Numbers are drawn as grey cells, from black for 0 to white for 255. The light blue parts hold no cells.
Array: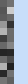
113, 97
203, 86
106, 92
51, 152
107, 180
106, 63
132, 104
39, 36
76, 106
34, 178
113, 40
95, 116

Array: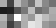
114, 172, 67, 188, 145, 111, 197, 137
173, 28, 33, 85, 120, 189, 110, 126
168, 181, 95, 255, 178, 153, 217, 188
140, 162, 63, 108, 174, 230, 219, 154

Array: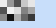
230, 237, 150, 79, 200
165, 83, 241, 219, 130
57, 137, 18, 173, 102

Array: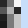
244, 39, 116
37, 88, 179
198, 33, 122
198, 25, 122

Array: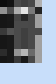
177, 12, 18, 74, 63, 73
35, 146, 79, 174, 228, 122
160, 22, 25, 69, 40, 73
160, 22, 24, 74, 74, 73
72, 57, 83, 74, 63, 73
160, 22, 25, 74, 63, 73
160, 22, 25, 74, 63, 73
159, 44, 25, 149, 183, 106
160, 22, 25, 56, 25, 73

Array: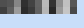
86, 79, 85, 134, 48, 67, 99, 185, 51, 142, 192
72, 63, 94, 155, 43, 59, 97, 182, 40, 153, 197
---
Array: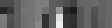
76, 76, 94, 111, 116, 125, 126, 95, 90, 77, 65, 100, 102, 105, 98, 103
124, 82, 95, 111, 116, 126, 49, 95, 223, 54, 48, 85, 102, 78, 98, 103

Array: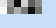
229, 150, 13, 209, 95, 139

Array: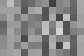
150, 190, 136, 96, 107, 131, 146, 63, 131, 141, 106, 169
139, 166, 122, 156, 127, 118, 84, 170, 68, 191, 91, 159
111, 165, 138, 109, 144, 117, 193, 118, 211, 85, 126, 137
141, 159, 124, 156, 126, 127, 82, 176, 66, 197, 96, 162

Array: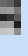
104, 95, 58
36, 54, 91
194, 201, 141

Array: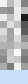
241, 188, 228, 129
235, 193, 234, 27
219, 161, 241, 93
180, 175, 196, 180
136, 207, 199, 122

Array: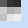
90, 50, 44
192, 230, 238

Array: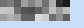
113, 125, 94, 158, 132, 159, 114, 175, 47, 28
157, 175, 162, 100, 98, 217, 206, 111, 142, 96

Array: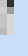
196, 50
195, 215
185, 214
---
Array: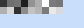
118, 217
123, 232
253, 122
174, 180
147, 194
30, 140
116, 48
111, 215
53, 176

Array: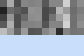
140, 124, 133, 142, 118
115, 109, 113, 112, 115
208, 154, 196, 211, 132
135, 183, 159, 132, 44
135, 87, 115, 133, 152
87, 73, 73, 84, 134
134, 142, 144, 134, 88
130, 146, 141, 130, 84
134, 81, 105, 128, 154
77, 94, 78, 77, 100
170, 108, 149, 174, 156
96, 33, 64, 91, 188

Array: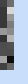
110, 214, 150, 124, 138, 180, 81, 76, 13, 102
68, 56, 56, 56, 152, 51, 77, 79, 163, 65

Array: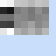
190, 124, 139, 149, 182
196, 142, 133, 136, 159
183, 119, 123, 161, 178
194, 135, 134, 146, 162
197, 124, 138, 137, 176
240, 23, 113, 60, 253
248, 37, 115, 64, 228

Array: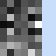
87, 124, 54, 252, 46, 154, 84, 122
70, 155, 12, 131, 20, 95, 77, 213
81, 88, 100, 83, 96, 103, 130, 120
37, 51, 72, 90, 60, 100, 159, 130
111, 30, 187, 19, 184, 108, 179, 47
56, 79, 67, 12, 70, 71, 136, 155

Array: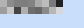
33, 215
122, 182
188, 137
170, 102
130, 110
125, 174
127, 68
140, 198
178, 157

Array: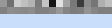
191, 127
175, 126
117, 133
140, 147
59, 127
121, 124
162, 132
226, 151
21, 135
196, 128
122, 127
179, 140
191, 136
206, 138
112, 141
152, 128
